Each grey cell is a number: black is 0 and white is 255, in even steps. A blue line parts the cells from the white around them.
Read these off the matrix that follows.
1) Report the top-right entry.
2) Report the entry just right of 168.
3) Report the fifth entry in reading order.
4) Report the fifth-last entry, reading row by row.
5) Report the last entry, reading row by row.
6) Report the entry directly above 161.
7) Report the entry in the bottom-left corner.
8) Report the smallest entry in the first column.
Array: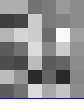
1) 141
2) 196
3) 154
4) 114
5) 141
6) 141
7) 92
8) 62

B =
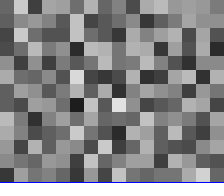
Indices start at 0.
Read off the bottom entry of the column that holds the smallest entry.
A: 55
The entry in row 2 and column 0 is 69
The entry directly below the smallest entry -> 110
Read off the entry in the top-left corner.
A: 102
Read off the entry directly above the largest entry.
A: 49
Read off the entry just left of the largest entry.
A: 88
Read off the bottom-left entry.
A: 55
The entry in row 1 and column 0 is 95
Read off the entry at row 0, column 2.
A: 63
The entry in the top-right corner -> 123
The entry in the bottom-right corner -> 102
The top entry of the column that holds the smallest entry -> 110
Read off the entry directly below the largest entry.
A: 110
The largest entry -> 225
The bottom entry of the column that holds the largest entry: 194
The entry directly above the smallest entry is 178
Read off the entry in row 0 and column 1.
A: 202

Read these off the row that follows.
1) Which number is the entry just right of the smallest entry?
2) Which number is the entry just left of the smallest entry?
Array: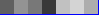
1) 193
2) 120

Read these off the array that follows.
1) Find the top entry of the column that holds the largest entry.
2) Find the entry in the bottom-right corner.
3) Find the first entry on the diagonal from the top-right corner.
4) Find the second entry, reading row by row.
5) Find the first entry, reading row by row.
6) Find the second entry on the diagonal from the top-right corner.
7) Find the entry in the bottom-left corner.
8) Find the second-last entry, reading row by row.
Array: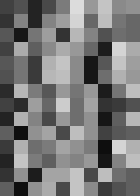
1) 220
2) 95
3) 145
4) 81
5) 65
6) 117
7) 95
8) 81

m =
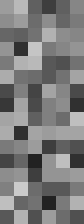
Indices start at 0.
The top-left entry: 156
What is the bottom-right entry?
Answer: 80
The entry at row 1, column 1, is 156
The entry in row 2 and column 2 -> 114
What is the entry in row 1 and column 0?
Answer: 141
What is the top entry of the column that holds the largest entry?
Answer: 185
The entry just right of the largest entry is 108
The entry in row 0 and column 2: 96
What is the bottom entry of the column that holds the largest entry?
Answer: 178
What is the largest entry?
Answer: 203
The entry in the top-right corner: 134
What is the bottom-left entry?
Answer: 88
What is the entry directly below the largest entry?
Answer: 102
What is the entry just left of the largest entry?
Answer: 128
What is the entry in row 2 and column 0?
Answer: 102
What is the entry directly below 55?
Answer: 164
